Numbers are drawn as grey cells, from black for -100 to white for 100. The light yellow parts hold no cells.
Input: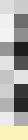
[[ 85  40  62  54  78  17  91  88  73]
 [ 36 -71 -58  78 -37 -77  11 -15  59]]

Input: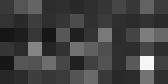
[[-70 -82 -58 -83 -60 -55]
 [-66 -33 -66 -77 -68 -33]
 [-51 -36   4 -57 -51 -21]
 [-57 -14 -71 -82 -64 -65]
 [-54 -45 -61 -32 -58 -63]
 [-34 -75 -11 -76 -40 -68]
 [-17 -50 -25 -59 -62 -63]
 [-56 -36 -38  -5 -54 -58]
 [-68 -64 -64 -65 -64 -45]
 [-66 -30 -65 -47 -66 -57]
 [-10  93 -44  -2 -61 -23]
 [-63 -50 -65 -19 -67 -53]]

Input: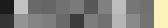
[[-58 -78]
 [ 15  52]
 [  4 -18]
 [ -1 -20]
 [-18 -11]
 [-54  -4]
 [ -2 -31]
 [-11   0]
 [ 42  48]
 [  8  -7]
 [-10 -12]]

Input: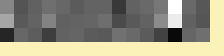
[[-71  30   5]
 [-19 -30 -34]
 [-27 -22 -24]
 [-51   3 -13]
 [-23 -24 -19]
 [-21 -22 -29]
 [-29 -21 -22]
 [-30 -14 -22]
 [-11 -41 -56]
 [-18 -30 -23]
 [-29 -23 -18]
 [-48   9  -7]
 [-93  85 100]
 [-20 -24 -18]
 [-13 -33 -32]]

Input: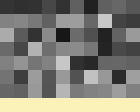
[[-20 -10   1 -17  34   2 -59]
 [-23 -51  16 -44 -29   5 -62]
 [ 20  22  -8  40 -61  -6 -61]
 [-34 -33   2 -14   9 -24 -44]
 [ 42  20  56   7 -82  23 -61]
 [ -4 -36 -62   9 -16  23 -25]
 [  2  51 -69  -7 -37 -19 -74]
 [  5  19 -20 -72 -73  57 -25]
 [ 23 -66 -19 -43 -22 -47 -19]
 [  0  25 -23 -48  21 -53 -32]]

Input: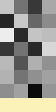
[[ 11  40  45 -58  86 -70  55]
 [ 26  -9 -34 -10 -68  57 -10]
 [-91  13  38 -68  54 -20 -56]
 [ 17  26  14  69  48   9  32]]
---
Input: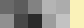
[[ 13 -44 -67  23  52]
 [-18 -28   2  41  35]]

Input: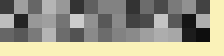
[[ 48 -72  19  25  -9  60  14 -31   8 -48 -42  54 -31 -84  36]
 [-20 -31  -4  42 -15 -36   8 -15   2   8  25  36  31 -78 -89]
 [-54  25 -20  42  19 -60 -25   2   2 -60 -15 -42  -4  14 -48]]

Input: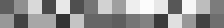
[[ 19 -48  31  31 -60  54 -20 -20 -26  -8   2 -54  76  19 -48 -14]
 [-26  13  70 -43  82 -38  -8  65  25  87  98  82 -32  93  48  -3]]

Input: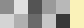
[[ 66  38 -17  55 -56]
 [ 10  76 -34  21  44]]

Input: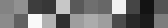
[[  9 -24  95  40 -63  24  35  24 -41 -69 -79  -2]
 [  3  14 -52 -57  56 -30 -13 -19  89 -46 -85 -35]]

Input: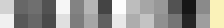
[[ 88 -31 -19 -42  76  -2  30 -25  82  36  53  13  -8 -71  24]
 [ 65 -19 -13 -36  93   3  42 -47  98  48  30  19 -36 -83   8]]

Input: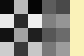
[[ 83 -66  88   1  17]
 [ 61 -55  56  -5  22]
 [-86  28 -76 -32 -16]
 [-91  45 -96 -27 -43]]
